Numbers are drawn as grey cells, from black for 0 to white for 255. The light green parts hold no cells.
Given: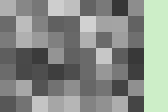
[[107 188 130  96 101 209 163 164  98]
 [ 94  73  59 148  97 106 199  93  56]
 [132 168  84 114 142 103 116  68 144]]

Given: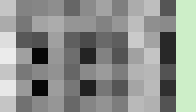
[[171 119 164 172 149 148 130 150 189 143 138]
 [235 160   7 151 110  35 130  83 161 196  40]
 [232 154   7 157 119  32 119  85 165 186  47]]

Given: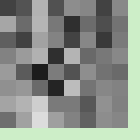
[[166 107 181 120  47 108  78 115]
 [130 155 177  47 180 105 120 136]
 [144 151 106  36 188 116 135 130]
 [110 161 220 159 130  97 141 134]]

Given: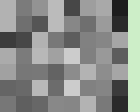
[[178 111  85 187 135 111 155  42]
 [171 123 184 161 204 128 153  93]
 [101 105 184 108 204 129 133  59]]

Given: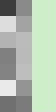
[[221 163]
 [128 186]
 [234 148]]

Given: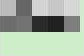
[[108 115  43  33 126]]

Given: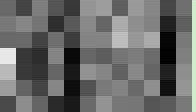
[[120 134 116  46  89 137 101 171 142 130  33  95]
 [231  55  45 132   9 103  93 117 124 108   3 128]
 [157 100  68 134  13  83 122 131 105 143  17 149]]
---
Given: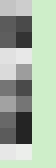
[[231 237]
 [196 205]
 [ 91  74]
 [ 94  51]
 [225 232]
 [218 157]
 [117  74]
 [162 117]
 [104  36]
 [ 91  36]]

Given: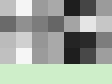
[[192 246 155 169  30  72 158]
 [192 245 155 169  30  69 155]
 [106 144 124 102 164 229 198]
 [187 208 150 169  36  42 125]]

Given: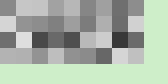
[[179 176 147 189 144 139 103 212 191]
 [137 199 197 161 183 135 159 110 140]
 [212 148 140 127 158 123 174 108 208]
 [110 221  72 104  80 185 205  56 107]]

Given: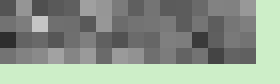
[[115 130 138 162 133 154 106 154 146 111 124  99 115  68  99  96]
 [ 84 149  79  89  95 160 150 123  95 116  91  92 106 130 129 152]
 [114 125 197 111 110  89 151 108 115 117 122  92 117  93 118 127]
 [ 46  99 105  86 111 127  96  82 107 102 127 125  58  95 121 115]]

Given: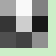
[[ 79  66 144]
 [167 249 129]
 [ 53 206  24]]

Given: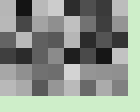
[[185 170  89 150 186 105 171 128]
 [182  20 185 204  44  79  58 188]
 [184  71 163 143 192 114  62 148]
 [100 185  96  88 182  43  84  51]
 [ 63  43  96 139  30  74  22 194]
 [167 144 113 110 211 149 146 144]]
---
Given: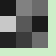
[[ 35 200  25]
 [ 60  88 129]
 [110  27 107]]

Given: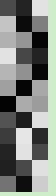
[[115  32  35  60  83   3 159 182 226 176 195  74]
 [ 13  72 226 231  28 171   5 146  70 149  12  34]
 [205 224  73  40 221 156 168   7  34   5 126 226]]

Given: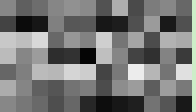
[[135 172 102 187 200  67 135]
 [119 133 127 134 190  11  95]
 [105  96 187 156 216  22 109]
 [ 78  85 183  45 104 128 134]
 [103 115 213  50 151  87 145]
 [ 39 126 205   5 130  89 138]
 [ 13  76  68 191 207  23  82]
 [ 23 141 121 134 117  29 174]
 [ 31 156 236  67 165  80  74]
 [115  93 182  48  76 155 124]
 [ 85 157 116 131 178  25 135]
 [ 24 121 224  58 170  80 103]]

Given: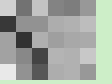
[[233 162 162  56 209]
 [146 136  50 146 114]
 [ 87  68 175 146 195]
 [173 180 159 173 131]
 [177 177 168 177 125]
 [152 200 170 189 152]]

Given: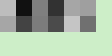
[[166 189]
 [ 67  17]
 [124 127]
 [ 75  50]
 [197 166]
 [112 159]]

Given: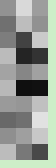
[[188 143 104 154 184 163 187 125 112 146]
 [120 159 112 150  15 134  36  66 189 217]
 [ 73 200 225 192  17 161  51 202 145 157]]
